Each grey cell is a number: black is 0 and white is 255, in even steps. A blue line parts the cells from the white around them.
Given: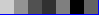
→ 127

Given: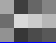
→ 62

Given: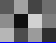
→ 162

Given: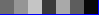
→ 169

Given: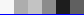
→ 140

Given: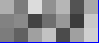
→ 182
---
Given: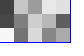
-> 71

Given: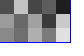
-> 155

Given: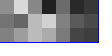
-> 115

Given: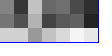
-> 117

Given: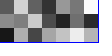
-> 139

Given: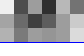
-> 164

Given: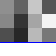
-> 135
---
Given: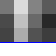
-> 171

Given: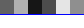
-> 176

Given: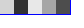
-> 49

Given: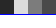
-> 220

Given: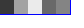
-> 162

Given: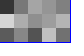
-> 135

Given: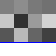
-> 186

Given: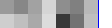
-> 191
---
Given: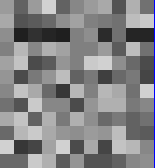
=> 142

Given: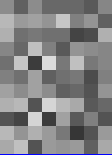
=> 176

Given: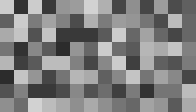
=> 170

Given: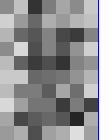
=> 181

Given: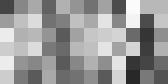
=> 236

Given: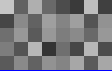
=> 111

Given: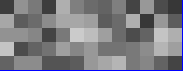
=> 146

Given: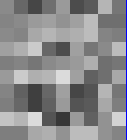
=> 138
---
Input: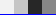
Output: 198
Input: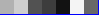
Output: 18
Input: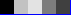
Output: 227
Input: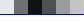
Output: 81
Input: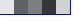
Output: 126
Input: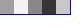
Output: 136
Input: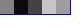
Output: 67
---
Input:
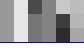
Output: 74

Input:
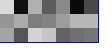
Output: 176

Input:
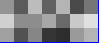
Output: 188

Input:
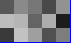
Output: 119

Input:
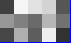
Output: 225

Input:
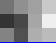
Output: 160

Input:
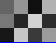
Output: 15

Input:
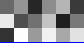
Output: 38

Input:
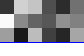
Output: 196

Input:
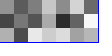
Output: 126
